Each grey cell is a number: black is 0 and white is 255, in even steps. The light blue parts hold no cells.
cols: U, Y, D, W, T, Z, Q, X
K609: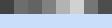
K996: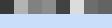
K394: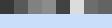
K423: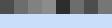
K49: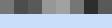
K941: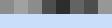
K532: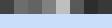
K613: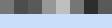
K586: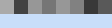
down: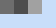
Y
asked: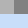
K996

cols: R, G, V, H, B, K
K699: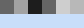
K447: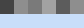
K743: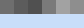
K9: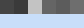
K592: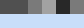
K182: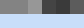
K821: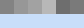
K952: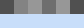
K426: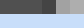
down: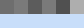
K
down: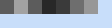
B
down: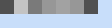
V
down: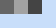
H
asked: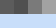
K743
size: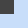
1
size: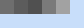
5

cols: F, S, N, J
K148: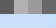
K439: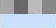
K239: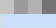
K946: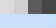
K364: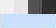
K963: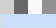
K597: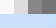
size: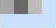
3
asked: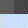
K946
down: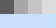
F
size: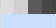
4
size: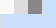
3
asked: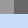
K148

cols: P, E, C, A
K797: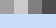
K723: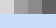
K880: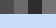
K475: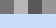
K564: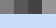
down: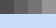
A
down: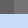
A
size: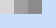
3
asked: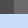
K880
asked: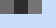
K880
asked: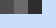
K880
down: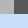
E

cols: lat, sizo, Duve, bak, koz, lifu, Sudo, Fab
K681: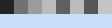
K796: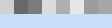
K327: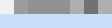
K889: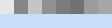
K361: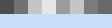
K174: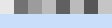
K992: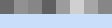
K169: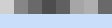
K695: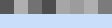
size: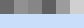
6
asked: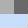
K169
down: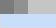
Duve
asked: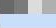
K796
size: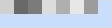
7

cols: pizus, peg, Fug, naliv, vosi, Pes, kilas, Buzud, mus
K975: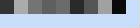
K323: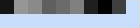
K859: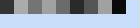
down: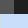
kilas
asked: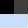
K323
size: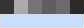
6

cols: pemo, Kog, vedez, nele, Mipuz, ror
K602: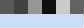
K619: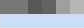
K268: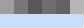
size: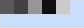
5
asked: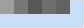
K268
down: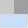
Mipuz
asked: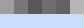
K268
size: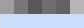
6
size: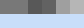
6
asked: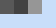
K602

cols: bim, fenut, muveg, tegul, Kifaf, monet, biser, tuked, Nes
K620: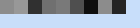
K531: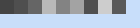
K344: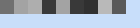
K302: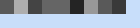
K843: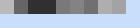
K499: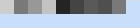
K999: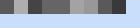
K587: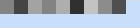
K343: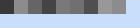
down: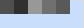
biser
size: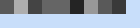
9
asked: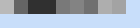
K843
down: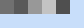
biser
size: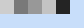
5
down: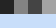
monet
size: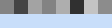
8

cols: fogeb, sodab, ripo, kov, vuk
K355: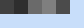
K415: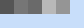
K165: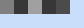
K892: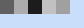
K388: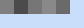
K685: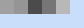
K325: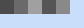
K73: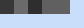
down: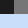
ripo
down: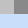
kov
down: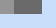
sodab
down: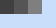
fogeb
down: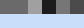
ripo
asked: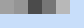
K685

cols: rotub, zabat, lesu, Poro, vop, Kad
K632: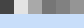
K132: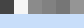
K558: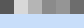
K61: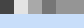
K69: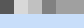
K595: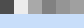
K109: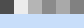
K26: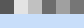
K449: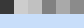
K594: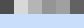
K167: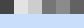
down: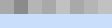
lesu
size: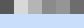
6
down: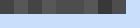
rotub
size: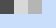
3
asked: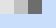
K26
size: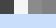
4

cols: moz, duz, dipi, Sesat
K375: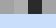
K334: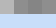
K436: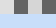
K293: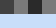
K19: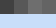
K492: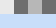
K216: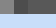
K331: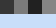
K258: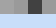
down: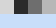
dipi
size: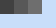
3
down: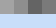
Sesat

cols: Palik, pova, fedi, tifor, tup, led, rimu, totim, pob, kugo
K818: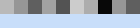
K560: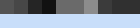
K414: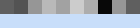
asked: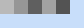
K818
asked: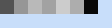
K414
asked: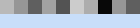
K818
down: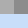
rimu
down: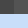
pova

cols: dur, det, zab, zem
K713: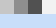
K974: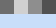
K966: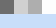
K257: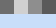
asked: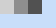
K974
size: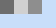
3
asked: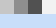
K713
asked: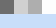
K966
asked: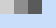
K257

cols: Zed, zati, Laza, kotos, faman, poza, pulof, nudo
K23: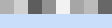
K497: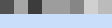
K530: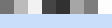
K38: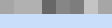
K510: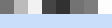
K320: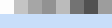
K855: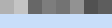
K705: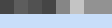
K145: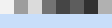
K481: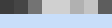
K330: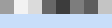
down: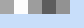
nudo
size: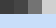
4
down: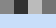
faman
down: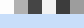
Zed
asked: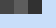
K145

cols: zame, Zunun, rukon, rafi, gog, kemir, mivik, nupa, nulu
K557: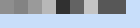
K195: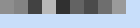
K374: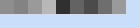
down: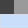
rukon
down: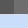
nupa
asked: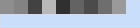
K195
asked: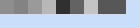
K557
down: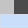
mivik

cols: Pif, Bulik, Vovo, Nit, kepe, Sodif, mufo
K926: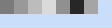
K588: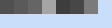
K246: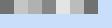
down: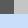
Bulik
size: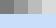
4
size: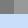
2

